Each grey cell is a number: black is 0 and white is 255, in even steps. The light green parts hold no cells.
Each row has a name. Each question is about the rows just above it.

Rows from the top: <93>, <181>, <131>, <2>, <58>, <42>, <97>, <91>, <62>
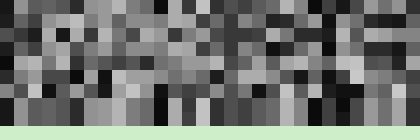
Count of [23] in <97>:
1
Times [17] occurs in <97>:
5
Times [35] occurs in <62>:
0

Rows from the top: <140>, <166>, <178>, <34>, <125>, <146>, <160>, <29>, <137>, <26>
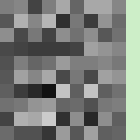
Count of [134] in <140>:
2
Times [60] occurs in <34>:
3
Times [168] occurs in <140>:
3

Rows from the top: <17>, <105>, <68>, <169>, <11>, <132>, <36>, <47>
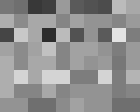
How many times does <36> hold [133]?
4
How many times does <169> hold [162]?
4
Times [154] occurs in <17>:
1
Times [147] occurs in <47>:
4
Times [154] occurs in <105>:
1
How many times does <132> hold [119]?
0

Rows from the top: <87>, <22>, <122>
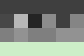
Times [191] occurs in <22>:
0
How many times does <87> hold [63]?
6
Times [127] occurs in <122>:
3
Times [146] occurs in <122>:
3
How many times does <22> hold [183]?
1
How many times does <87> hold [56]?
0
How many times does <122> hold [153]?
0

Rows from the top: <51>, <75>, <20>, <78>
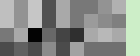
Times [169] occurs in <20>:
3
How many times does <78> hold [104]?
0
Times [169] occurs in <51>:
1

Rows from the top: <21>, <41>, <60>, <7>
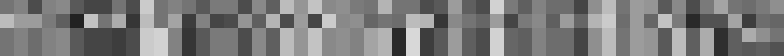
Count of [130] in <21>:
4
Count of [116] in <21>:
9

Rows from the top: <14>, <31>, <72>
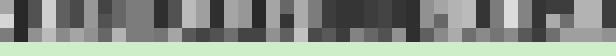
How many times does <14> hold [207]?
1
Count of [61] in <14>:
5

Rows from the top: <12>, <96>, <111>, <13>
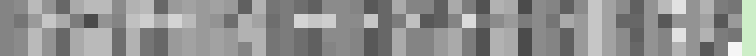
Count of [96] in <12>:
5
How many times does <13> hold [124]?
3
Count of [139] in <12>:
7

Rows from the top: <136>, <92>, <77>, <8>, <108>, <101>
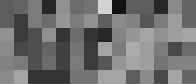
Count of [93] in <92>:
2
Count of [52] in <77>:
2
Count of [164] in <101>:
4
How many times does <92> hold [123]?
3
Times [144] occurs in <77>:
3
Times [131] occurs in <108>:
3
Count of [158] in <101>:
0

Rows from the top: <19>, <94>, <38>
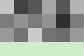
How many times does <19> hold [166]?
1
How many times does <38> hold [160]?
0
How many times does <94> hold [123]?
3
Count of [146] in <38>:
0
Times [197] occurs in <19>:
1
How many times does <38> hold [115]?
2

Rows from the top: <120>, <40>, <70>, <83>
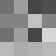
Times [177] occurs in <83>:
1
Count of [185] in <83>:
2
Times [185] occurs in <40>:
0
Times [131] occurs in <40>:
3
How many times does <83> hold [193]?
0

